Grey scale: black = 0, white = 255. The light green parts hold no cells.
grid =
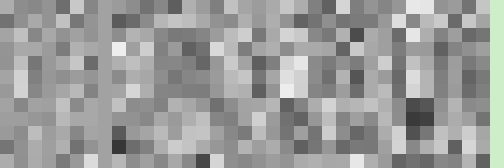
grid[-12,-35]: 173
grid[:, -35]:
[173, 114, 164, 148, 147, 164, 153, 163, 158, 154, 117, 173]
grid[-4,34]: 115
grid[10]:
[117, 145, 172, 159, 176, 114, 147, 162, 55, 109, 129, 174, 204, 195, 171, 151, 141, 179, 158, 172, 138, 96, 118, 150, 105, 121, 120, 160, 211, 136, 175, 199, 96, 214, 170]
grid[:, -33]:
[136, 169, 135, 168, 118, 128, 135, 162, 151, 189, 172, 171]
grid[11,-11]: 169
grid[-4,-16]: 155
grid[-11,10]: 139
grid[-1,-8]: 155
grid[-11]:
[114, 144, 169, 147, 193, 119, 148, 162, 91, 107, 139, 182, 196, 189, 169, 146, 139, 175, 152, 174, 147, 99, 115, 143, 116, 123, 123, 152, 221, 135, 186, 202, 106, 199, 164]
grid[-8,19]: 127
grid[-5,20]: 97
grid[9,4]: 169
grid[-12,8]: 155
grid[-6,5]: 184
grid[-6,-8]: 187
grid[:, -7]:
[150, 221, 107, 125, 116, 105, 111, 140, 141, 209, 211, 101]
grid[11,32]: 131
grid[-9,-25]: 206
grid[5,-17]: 119
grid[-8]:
[147, 190, 118, 153, 168, 198, 107, 162, 176, 191, 174, 134, 135, 127, 102, 152, 202, 163, 95, 127, 210, 230, 138, 123, 144, 124, 160, 206, 116, 193, 168, 119, 157, 121, 137]
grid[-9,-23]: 154
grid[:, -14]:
[173, 99, 201, 171, 230, 209, 208, 131, 99, 159, 96, 171]
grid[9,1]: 141
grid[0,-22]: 176
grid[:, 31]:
[147, 202, 131, 97, 119, 127, 129, 145, 152, 192, 199, 136]
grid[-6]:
[153, 210, 135, 154, 166, 184, 131, 162, 164, 214, 174, 133, 132, 126, 125, 151, 181, 176, 95, 148, 237, 208, 133, 126, 157, 109, 171, 187, 111, 212, 180, 129, 155, 108, 127]
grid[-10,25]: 76
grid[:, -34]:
[141, 144, 192, 169, 190, 209, 210, 135, 158, 141, 145, 144]
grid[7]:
[163, 135, 162, 160, 193, 138, 168, 162, 193, 140, 143, 130, 178, 167, 150, 112, 141, 163, 165, 182, 97, 131, 173, 211, 175, 182, 194, 176, 140, 75, 86, 145, 180, 138, 142]
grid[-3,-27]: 90

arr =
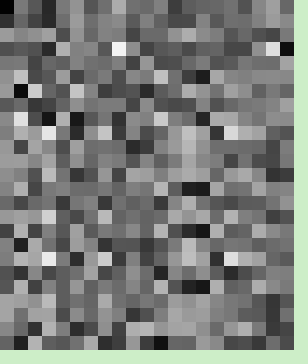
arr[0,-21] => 2
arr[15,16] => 178
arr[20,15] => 175
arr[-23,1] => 133
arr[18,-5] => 222
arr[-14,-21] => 156
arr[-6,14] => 142
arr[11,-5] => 69
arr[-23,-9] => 146
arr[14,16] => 73
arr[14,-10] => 58
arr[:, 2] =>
[87, 67, 144, 81, 68, 73, 204, 55, 77, 155, 164, 134, 81, 70, 105, 151, 67, 170, 166, 135, 65, 145, 162, 50, 179]
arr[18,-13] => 59
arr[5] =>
[145, 192, 73, 87, 156, 67, 106, 122, 77, 135, 123, 192, 112, 62, 29, 167, 133, 128, 137, 138, 136]
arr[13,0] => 131
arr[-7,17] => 176
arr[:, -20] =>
[121, 102, 133, 89, 121, 192, 11, 106, 224, 176, 70, 157, 129, 175, 71, 160, 176, 32, 180, 51, 177, 159, 112, 104, 32]
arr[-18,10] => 139
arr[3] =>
[79, 89, 81, 42, 176, 129, 134, 87, 243, 142, 68, 87, 94, 74, 96, 100, 71, 71, 144, 222, 14]
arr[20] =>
[85, 177, 65, 129, 93, 150, 96, 122, 107, 133, 101, 179, 83, 35, 23, 175, 96, 104, 173, 137, 122]
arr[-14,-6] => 125
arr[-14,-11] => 132
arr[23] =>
[135, 104, 50, 178, 125, 45, 75, 143, 65, 174, 181, 149, 163, 165, 143, 106, 150, 175, 121, 58, 69]
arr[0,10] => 106
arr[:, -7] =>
[100, 131, 139, 96, 123, 29, 147, 131, 37, 160, 145, 135, 158, 27, 113, 168, 22, 132, 161, 142, 23, 163, 157, 143, 154]
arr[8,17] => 132
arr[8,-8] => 108
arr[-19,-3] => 97
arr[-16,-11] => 75
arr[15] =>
[152, 160, 151, 208, 95, 73, 114, 185, 99, 112, 99, 107, 169, 148, 168, 107, 178, 127, 116, 64, 82]

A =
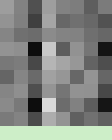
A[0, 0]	157
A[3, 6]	117
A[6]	[133, 143, 79, 148, 117, 146, 145, 72]
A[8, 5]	96
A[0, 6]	94
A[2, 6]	111
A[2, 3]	139
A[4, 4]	165
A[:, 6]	[94, 104, 111, 117, 99, 148, 145, 93, 113]
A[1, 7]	82
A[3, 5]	146
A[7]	[138, 121, 13, 217, 108, 129, 93, 21]
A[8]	[122, 131, 75, 173, 147, 96, 113, 96]
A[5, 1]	133
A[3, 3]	200
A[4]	[120, 124, 72, 181, 165, 151, 99, 78]

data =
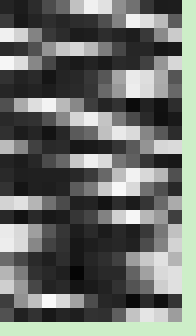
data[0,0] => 36
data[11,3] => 75
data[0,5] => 193
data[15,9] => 246
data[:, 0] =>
[36, 59, 240, 43, 246, 50, 38, 80, 41, 48, 187, 35, 41, 51, 211, 40, 234, 237, 107, 181, 207, 62, 81]
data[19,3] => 40
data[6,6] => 53
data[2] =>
[240, 211, 131, 57, 44, 28, 30, 45, 36, 29, 57, 138, 203]
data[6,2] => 35
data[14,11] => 106
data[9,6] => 105
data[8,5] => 213
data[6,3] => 29
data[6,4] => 38
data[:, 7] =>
[225, 79, 45, 125, 26, 87, 105, 36, 196, 192, 33, 218, 104, 202, 19, 130, 27, 36, 47, 41, 34, 39, 48]
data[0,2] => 44
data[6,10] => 219
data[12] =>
[41, 31, 32, 32, 32, 40, 59, 104, 190, 242, 216, 183, 80]
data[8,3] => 82
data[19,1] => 124
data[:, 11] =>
[28, 187, 138, 22, 150, 172, 169, 17, 16, 88, 214, 27, 183, 79, 106, 154, 120, 131, 225, 217, 206, 16, 213]
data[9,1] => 28
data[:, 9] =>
[113, 241, 29, 38, 39, 234, 237, 11, 74, 218, 90, 96, 242, 217, 27, 246, 29, 33, 157, 99, 83, 10, 195]
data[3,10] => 38
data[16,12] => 193
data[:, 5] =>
[193, 45, 28, 215, 26, 40, 42, 136, 213, 90, 23, 200, 40, 92, 32, 54, 29, 23, 23, 5, 20, 161, 30]
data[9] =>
[48, 28, 37, 19, 39, 90, 105, 192, 233, 218, 134, 88, 44]
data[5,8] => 165
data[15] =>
[40, 18, 41, 24, 28, 54, 70, 130, 208, 246, 183, 154, 63]
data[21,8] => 35
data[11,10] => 54
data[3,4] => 198
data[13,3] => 30
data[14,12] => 171

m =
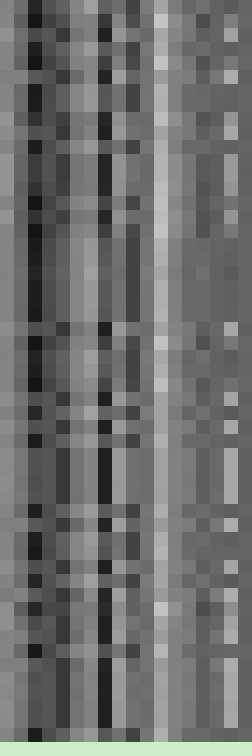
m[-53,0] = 131
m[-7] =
[132, 104, 24, 73, 93, 133, 146, 81, 117, 67, 115, 181, 129, 107, 98, 100, 102, 101]
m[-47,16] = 98
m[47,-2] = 172
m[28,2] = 78
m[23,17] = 97
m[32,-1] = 97
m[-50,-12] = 154
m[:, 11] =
[165, 197, 167, 172, 194, 154, 177, 175, 187, 162, 175, 179, 179, 187, 190, 187, 194, 177, 174, 165, 174, 174, 176, 162, 194, 167, 175, 190, 163, 162, 161, 175, 161, 161, 162, 160, 172, 154, 173, 179, 163, 165, 153, 194, 165, 156, 181, 154, 162, 159, 162, 161, 175]
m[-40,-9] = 107
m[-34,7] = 96
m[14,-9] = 69
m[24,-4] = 81
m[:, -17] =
[109, 95, 111, 107, 98, 128, 105, 106, 95, 117, 106, 100, 100, 95, 100, 95, 98, 105, 106, 109, 106, 106, 105, 117, 98, 108, 106, 100, 116, 109, 118, 106, 119, 119, 117, 120, 107, 128, 106, 104, 116, 109, 130, 93, 113, 126, 104, 128, 118, 121, 117, 118, 106]
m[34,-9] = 112
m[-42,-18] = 148
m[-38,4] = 64
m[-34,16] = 90
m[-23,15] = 106
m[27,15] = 101
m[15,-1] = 98
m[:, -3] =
[98, 99, 100, 99, 100, 119, 100, 99, 93, 105, 99, 94, 94, 93, 101, 93, 101, 100, 99, 98, 99, 99, 99, 105, 100, 98, 99, 101, 104, 98, 106, 100, 106, 106, 105, 108, 99, 119, 99, 100, 104, 98, 124, 94, 102, 115, 100, 119, 106, 109, 105, 106, 99]
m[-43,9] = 66
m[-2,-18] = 139
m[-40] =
[147, 95, 50, 77, 64, 118, 122, 38, 144, 107, 106, 187, 142, 119, 84, 93, 148, 98]
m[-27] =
[132, 106, 29, 76, 95, 134, 151, 88, 113, 66, 117, 175, 127, 104, 105, 99, 96, 101]
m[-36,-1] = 101
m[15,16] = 148
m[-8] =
[131, 126, 86, 83, 55, 109, 134, 33, 156, 103, 113, 156, 128, 123, 94, 115, 171, 97]
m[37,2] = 88
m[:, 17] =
[100, 102, 97, 100, 102, 97, 101, 101, 98, 97, 100, 98, 97, 98, 101, 98, 101, 101, 101, 100, 101, 100, 101, 97, 102, 100, 101, 102, 97, 100, 97, 101, 97, 97, 97, 97, 100, 97, 100, 101, 97, 100, 97, 99, 97, 97, 101, 97, 97, 97, 97, 97, 101]
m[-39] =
[132, 100, 20, 68, 87, 131, 138, 69, 124, 69, 114, 190, 134, 113, 88, 101, 113, 101]
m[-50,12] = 125
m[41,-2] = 90
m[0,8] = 109

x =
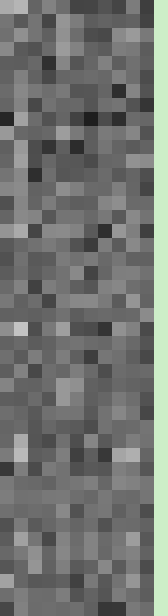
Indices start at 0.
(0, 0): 170
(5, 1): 128
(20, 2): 65
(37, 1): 123
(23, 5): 80
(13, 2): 98
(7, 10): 53
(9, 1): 104
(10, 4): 95
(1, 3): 70
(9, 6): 93
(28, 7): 102
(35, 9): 106
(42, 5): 83
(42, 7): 85
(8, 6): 30
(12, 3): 110
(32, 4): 126
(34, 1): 107
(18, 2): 89
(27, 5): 144
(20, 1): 130
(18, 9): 97
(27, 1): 99
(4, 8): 94
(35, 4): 121
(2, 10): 121
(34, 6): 127
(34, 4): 114
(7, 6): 85
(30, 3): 103
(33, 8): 127
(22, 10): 139
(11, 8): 104
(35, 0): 125
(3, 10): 92
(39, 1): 121
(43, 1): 129
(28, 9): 110
